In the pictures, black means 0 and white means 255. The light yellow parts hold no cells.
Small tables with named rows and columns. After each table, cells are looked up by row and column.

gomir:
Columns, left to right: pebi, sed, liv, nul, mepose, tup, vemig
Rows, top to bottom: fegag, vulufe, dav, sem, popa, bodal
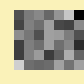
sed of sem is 126
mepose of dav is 156
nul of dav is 160
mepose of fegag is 148
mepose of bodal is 161
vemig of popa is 101
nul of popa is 60
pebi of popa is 62
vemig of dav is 80
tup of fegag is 198
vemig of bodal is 161
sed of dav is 119
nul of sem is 160
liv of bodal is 103
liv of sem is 111
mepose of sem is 111
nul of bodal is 108
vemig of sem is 43
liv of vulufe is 111

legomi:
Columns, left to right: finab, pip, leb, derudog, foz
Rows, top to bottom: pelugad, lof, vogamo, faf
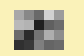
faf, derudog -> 101
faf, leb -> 127
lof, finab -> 185
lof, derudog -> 96
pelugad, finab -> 168
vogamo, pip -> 43
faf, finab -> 48
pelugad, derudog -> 210
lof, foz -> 108
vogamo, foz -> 141
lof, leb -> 32
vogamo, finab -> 107
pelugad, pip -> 136
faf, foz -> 106
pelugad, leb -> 105
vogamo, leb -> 115
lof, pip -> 179
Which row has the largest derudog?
pelugad

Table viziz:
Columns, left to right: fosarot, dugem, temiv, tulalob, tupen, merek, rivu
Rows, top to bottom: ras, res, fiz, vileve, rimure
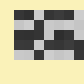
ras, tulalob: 53
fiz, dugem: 49
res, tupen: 197
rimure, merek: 202
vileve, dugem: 57
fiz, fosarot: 50
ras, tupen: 59
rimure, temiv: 55
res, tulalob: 201

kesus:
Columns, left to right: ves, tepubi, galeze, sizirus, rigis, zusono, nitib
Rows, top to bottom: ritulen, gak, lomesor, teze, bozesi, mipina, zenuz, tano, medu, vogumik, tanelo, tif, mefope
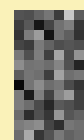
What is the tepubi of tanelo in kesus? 45
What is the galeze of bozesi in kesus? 126
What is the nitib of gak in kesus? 55
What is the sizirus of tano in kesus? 109
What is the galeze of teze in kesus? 122
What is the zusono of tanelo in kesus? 86

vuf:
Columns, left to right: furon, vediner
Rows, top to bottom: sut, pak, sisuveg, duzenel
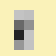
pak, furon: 105
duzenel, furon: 151
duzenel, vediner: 194
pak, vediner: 145
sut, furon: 195
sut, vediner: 191
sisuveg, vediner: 196
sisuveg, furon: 36

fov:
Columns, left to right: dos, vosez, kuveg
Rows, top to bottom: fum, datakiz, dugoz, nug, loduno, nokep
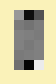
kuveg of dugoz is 123
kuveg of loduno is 128
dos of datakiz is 122
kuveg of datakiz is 124
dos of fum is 152
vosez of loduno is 125
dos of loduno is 122
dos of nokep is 111
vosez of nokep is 4
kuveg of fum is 82
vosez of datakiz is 115
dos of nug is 129
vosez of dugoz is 127

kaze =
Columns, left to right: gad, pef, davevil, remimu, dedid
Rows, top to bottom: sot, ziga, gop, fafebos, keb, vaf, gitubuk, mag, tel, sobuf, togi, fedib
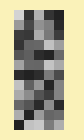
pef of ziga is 72
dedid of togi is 108
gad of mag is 192
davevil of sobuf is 42
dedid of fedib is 173
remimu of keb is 36
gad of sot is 211

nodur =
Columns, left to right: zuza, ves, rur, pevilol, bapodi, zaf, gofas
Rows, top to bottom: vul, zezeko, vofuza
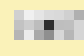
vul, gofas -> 176
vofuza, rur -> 169
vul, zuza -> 208
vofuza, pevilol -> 143
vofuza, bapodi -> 215
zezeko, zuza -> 194
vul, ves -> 240
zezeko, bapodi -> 190

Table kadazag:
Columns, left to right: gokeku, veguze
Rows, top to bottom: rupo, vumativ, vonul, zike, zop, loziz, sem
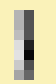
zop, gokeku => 226
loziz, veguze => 79
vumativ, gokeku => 178
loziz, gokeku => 201
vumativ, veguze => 83
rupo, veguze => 81
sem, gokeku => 165
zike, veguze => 35
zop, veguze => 9
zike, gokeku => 221
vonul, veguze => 84
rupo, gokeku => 180

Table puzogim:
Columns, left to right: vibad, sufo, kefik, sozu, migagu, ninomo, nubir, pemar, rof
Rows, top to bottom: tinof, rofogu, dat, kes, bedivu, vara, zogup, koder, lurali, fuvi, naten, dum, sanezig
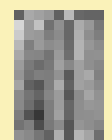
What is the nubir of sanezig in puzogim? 181
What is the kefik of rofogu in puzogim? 193
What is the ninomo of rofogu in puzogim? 104
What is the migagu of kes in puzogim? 146
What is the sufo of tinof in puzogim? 169
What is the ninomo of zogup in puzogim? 90
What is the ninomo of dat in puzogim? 103
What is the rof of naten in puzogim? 146
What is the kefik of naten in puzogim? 55
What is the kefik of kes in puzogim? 154
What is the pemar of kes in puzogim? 151
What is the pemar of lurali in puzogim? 165
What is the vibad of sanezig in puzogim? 145
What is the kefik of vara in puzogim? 108
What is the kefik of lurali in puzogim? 101
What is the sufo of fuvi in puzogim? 110
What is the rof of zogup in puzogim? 129
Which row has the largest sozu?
tinof

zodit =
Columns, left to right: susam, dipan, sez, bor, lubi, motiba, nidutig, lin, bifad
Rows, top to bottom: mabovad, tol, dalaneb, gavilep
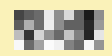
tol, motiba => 97
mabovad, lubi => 142
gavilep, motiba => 130
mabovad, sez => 107
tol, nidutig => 97
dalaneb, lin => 36
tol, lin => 40
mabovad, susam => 69
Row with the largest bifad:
dalaneb

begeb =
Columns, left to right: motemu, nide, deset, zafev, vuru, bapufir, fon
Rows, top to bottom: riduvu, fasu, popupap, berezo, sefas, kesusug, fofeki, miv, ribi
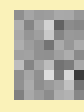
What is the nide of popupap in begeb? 149
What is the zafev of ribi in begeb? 140
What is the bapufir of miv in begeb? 193
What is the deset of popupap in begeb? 159
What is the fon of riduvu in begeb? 151
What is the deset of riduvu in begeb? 155
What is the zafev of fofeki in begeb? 222
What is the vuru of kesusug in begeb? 115
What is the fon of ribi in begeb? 135
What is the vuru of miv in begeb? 165
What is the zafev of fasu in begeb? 210
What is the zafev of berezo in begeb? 116
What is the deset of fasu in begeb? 168
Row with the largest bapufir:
fofeki

